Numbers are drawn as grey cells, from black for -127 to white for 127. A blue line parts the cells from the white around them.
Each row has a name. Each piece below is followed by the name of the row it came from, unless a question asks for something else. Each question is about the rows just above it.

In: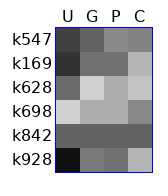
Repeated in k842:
-29
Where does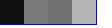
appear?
k928
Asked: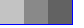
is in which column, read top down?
C
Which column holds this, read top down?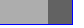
P
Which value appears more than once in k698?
45

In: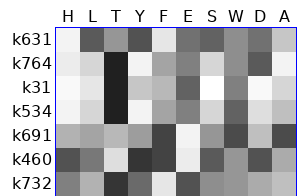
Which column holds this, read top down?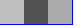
D
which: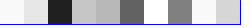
k31
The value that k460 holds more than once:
-45
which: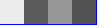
k460
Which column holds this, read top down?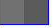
D

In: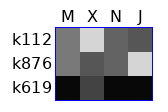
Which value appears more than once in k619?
-119
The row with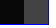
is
k619
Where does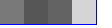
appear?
k876
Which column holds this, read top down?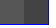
X
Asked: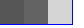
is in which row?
k876

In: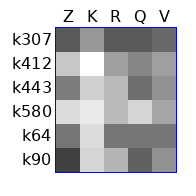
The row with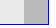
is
k580
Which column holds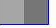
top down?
V
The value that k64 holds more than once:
-9
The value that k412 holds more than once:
31
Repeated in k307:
-37
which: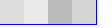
k580
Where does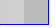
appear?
k443

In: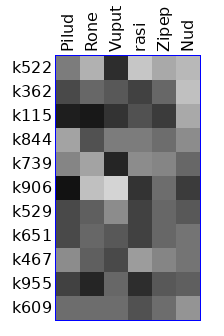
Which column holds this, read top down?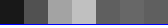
Rone
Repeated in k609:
-18

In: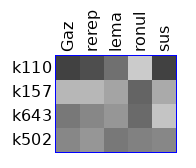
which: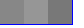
k502
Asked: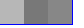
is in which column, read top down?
Gaz
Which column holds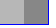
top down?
rerep
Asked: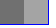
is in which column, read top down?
lema
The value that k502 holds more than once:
7
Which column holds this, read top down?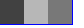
Gaz

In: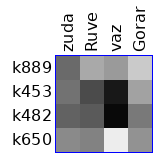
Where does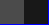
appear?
k453
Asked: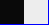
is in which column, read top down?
vaz
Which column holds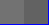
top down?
zuda

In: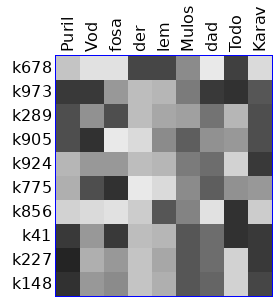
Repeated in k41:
-70
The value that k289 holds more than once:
-49
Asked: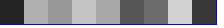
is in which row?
k227
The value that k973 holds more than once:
-70
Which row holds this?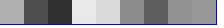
k775
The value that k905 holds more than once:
-49
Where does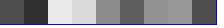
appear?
k905

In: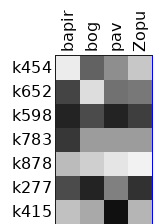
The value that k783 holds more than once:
28
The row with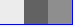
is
k454
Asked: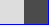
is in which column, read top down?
bog
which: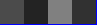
k277
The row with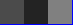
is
k277

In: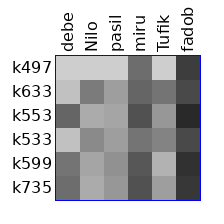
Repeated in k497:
78
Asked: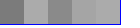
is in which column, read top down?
Nilo
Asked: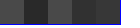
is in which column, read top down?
fadob
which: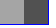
k553

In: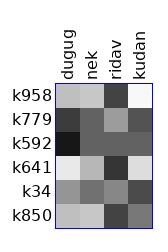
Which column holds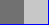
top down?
nek
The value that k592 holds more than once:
-29

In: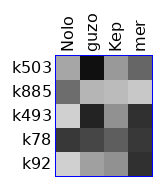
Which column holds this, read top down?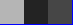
guzo
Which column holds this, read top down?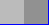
Kep
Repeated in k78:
-71
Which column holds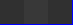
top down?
mer
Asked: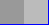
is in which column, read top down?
Kep

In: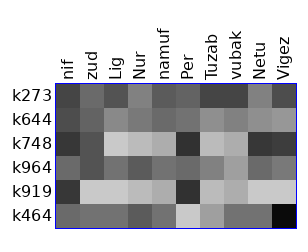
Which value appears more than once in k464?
-13
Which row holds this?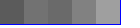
k964
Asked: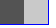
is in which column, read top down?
zud
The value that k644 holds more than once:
15
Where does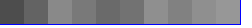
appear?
k644
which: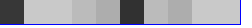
k919
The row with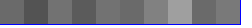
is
k964

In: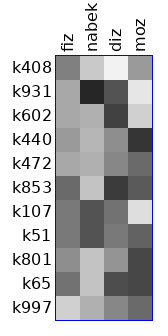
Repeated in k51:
-6
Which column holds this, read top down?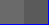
moz
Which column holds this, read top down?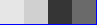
moz

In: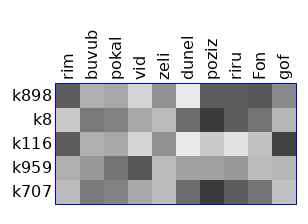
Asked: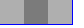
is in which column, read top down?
buvub
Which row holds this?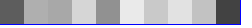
k116
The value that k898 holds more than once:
-34
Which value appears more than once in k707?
60

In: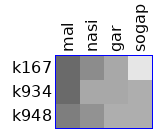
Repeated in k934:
40
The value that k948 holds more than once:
46

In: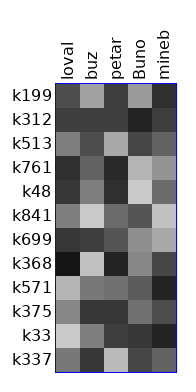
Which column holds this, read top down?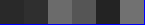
petar
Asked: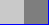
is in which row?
k33
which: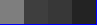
k33
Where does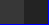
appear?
k33
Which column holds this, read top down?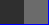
petar
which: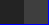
k312
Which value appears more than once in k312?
-65

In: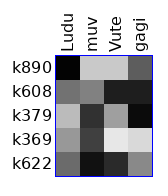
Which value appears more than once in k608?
-97
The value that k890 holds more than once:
73

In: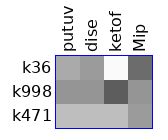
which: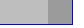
k471
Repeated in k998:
21
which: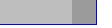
k471
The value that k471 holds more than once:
62
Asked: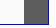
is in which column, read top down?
ketof
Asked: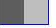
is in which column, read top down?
ketof
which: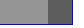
k998

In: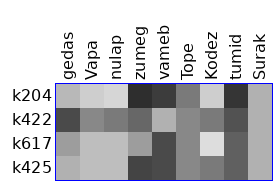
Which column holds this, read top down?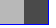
gedas
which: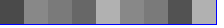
k422
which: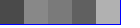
k425
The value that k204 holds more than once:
78
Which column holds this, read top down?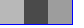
gedas
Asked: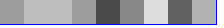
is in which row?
k617

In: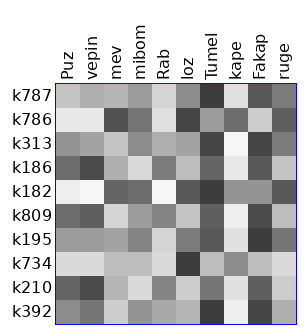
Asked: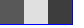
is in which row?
k195
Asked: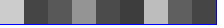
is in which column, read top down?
Fakap
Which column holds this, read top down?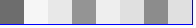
kape
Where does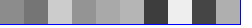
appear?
k392
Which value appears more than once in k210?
76
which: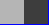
k392
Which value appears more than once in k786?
104

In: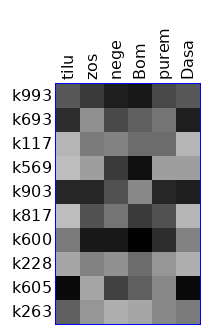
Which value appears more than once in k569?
30
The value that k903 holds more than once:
-89
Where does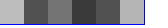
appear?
k817
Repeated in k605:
-117
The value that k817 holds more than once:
-46

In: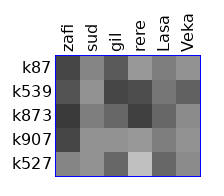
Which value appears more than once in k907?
18
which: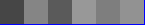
k87
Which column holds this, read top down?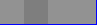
sud

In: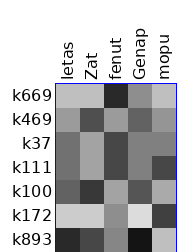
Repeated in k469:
27
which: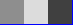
k172
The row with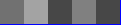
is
k111
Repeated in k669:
63
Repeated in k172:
76

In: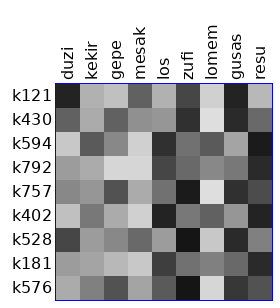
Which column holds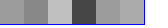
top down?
duzi
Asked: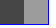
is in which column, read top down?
duzi
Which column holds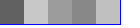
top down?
duzi
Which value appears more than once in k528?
28

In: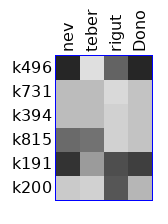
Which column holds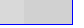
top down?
rigut
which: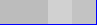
k394
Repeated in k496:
-89

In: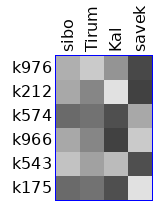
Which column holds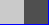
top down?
savek
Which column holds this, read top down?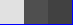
Kal
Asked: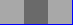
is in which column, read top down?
sibo

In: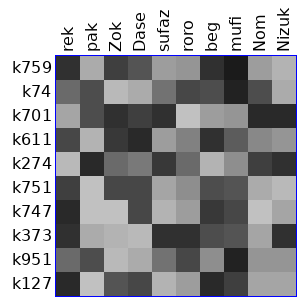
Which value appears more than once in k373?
-79
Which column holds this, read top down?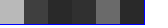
rek
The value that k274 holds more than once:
-21
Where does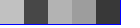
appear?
k747
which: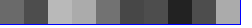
k74
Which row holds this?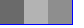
k274
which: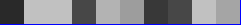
k747

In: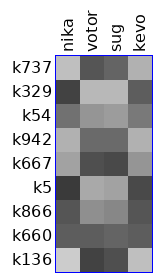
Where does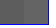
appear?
k660
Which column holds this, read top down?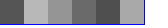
votor
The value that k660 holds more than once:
-34
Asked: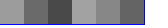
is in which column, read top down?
sug

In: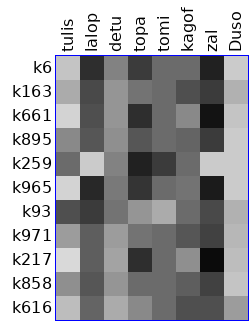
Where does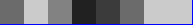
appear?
k259
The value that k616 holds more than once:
-48
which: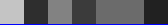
k6
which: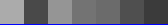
k163
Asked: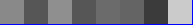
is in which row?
k895

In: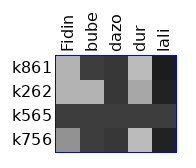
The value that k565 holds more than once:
-66
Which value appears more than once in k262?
51
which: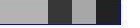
k262
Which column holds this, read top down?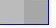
dur
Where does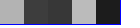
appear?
k861
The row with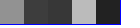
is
k756

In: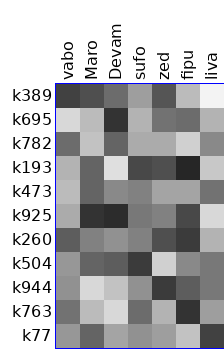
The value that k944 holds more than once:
17
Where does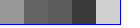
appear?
k504
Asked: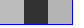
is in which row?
k695
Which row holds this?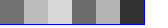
k763
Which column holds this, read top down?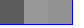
vabo
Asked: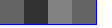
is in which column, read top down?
Maro
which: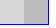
k695

